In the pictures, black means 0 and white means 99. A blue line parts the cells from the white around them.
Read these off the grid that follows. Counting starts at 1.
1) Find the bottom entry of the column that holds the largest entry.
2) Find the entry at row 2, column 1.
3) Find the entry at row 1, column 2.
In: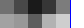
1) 80
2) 63
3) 28

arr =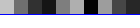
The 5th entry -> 49
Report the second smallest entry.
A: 8
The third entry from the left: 19

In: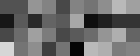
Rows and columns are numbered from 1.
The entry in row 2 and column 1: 9
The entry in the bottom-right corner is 51
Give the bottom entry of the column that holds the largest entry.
83
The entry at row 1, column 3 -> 58
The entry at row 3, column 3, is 62
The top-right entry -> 62
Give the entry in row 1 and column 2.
32
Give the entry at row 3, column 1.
28

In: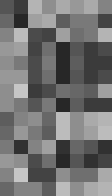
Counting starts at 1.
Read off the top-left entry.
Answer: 33
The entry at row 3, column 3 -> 29
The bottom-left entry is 40
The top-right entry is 51
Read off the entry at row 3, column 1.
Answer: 51
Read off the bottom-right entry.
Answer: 70
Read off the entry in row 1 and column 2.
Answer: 23
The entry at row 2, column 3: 62
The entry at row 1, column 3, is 70
